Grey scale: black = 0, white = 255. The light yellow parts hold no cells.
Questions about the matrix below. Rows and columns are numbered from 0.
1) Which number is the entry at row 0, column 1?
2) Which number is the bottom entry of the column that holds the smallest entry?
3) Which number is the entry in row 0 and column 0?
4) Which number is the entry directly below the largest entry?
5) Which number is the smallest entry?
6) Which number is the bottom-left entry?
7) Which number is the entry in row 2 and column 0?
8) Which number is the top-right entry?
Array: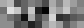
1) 184
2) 142
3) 170
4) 113
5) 4
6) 142
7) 142
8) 128

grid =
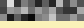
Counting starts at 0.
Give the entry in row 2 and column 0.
140
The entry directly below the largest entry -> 155
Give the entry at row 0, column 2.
52
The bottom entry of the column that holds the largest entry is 25
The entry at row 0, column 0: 81
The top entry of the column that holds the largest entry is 221
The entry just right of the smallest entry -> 125
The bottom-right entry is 110
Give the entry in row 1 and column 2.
140
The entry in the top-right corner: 81

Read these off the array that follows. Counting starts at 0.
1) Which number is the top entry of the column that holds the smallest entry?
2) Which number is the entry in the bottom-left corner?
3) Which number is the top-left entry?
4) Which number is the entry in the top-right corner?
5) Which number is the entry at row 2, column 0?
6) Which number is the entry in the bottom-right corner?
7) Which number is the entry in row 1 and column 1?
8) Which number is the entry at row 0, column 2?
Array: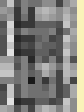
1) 112
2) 169
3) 128
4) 169
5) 128
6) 140
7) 140
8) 82

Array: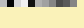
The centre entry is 176
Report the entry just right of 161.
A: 133

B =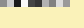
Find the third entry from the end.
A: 129
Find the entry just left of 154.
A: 220
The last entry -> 154

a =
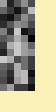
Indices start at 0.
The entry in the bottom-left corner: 112
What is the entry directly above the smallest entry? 46
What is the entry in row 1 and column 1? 60
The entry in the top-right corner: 75
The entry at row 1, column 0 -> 100
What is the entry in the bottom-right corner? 19
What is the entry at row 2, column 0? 34
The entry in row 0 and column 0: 158
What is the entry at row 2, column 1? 19
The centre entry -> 200
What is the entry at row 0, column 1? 34
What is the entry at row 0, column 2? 88

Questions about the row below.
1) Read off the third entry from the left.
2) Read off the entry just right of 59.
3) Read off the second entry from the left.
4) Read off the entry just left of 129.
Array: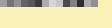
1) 144
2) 173
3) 115
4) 75

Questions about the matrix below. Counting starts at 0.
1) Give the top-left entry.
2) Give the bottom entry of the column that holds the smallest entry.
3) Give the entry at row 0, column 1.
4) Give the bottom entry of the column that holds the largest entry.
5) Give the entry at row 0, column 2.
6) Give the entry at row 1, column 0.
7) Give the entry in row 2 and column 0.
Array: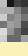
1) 190
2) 105
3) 22
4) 205
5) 65
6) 175
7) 205

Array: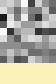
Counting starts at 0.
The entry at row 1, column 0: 221
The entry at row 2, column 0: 24
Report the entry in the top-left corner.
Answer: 197
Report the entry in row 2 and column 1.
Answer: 221
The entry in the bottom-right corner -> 126
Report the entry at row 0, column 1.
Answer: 209
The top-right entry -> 110
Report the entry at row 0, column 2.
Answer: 172
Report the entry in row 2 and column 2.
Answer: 126
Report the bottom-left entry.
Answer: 94
